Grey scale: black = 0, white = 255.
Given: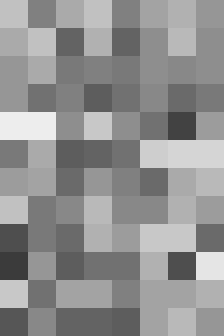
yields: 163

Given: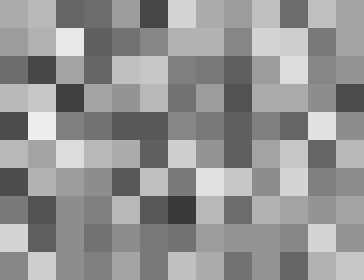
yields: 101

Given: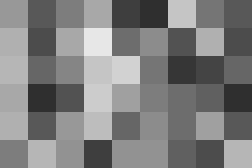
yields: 96

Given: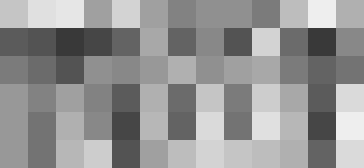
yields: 176

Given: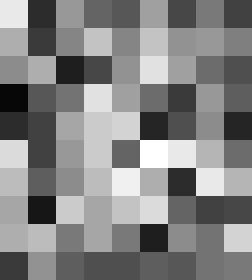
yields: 87

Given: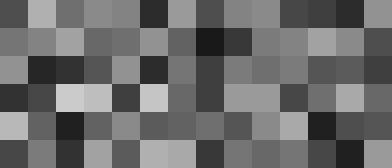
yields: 71

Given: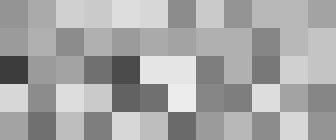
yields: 140

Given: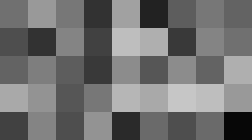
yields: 78
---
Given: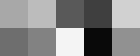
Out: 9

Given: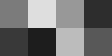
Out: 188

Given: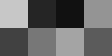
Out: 164

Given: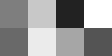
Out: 166

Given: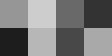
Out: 72

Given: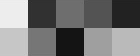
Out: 159
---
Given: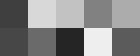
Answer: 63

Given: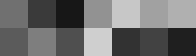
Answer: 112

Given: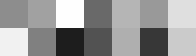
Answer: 141

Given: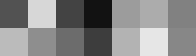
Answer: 82

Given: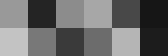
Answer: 153

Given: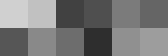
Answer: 208

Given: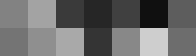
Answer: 130

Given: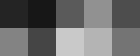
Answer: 36
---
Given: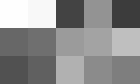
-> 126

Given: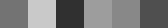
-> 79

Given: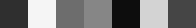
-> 69

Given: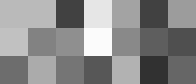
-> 102

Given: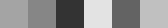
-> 192

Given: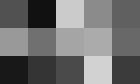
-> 59

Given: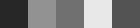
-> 83

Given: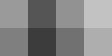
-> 174

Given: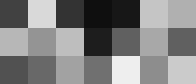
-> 203
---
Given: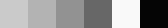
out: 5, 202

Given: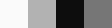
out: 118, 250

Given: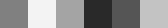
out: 195, 128

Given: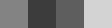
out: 211, 131

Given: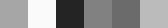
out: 187, 166

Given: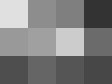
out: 51, 78
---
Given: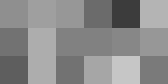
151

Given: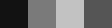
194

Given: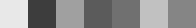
160

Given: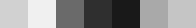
106

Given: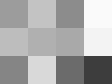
140

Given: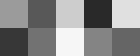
205

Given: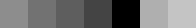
94

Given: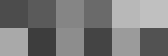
133
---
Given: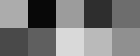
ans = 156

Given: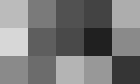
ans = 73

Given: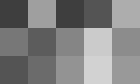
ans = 133

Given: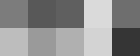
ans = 95

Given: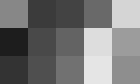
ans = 99

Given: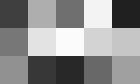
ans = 251
